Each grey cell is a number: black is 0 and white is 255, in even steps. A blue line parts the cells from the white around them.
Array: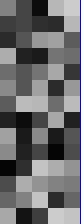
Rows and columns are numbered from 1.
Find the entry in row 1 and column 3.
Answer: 12
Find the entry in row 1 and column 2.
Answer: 69
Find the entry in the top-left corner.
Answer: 131
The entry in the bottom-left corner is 168
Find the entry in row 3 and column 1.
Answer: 42
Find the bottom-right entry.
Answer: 195
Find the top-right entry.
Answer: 203
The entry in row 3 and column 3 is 152
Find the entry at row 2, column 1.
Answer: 62
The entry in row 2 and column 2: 69

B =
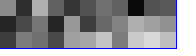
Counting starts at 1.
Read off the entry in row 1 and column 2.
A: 45
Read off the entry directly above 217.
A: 160
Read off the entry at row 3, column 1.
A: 60
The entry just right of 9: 81
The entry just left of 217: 202
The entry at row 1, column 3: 174
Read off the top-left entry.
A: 139
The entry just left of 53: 97
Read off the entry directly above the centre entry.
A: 81
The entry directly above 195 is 104

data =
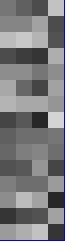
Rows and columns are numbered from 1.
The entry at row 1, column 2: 96
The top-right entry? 194
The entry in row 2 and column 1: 133
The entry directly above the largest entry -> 149
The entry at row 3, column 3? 180
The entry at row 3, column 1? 188
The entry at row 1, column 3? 76
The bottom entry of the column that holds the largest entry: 53
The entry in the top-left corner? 118
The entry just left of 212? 39
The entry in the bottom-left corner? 155
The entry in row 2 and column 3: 162

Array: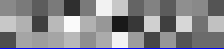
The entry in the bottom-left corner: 78
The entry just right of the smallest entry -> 55
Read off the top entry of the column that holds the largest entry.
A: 47
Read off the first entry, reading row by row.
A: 137
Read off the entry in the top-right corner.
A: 84
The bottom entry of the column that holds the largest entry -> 185
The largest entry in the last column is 193
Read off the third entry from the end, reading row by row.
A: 84
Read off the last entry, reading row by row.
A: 107
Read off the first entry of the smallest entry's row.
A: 200
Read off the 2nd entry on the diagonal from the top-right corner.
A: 114
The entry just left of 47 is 122
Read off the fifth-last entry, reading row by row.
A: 70

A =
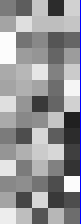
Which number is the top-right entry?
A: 209
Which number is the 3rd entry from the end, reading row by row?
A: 85
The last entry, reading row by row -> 109
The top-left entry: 123
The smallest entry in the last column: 32
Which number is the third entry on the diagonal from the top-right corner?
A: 136
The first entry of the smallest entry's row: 170
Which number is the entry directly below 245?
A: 209
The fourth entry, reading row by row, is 44
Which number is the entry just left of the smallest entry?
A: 197
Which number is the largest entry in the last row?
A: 237
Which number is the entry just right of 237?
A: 190
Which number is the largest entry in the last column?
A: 252
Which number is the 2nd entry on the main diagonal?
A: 223
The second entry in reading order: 93

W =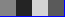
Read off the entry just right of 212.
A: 90
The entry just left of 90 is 212

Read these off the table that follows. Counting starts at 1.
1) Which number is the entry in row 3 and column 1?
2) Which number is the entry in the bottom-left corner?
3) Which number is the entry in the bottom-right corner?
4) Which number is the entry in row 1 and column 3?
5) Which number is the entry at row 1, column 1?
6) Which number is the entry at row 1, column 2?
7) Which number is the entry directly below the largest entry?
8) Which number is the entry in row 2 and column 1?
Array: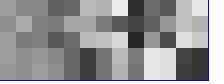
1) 158
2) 150
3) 53
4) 135
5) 158
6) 135
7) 89
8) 143

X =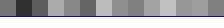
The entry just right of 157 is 129
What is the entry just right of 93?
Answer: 171

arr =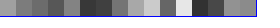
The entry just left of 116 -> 64
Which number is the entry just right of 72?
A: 146
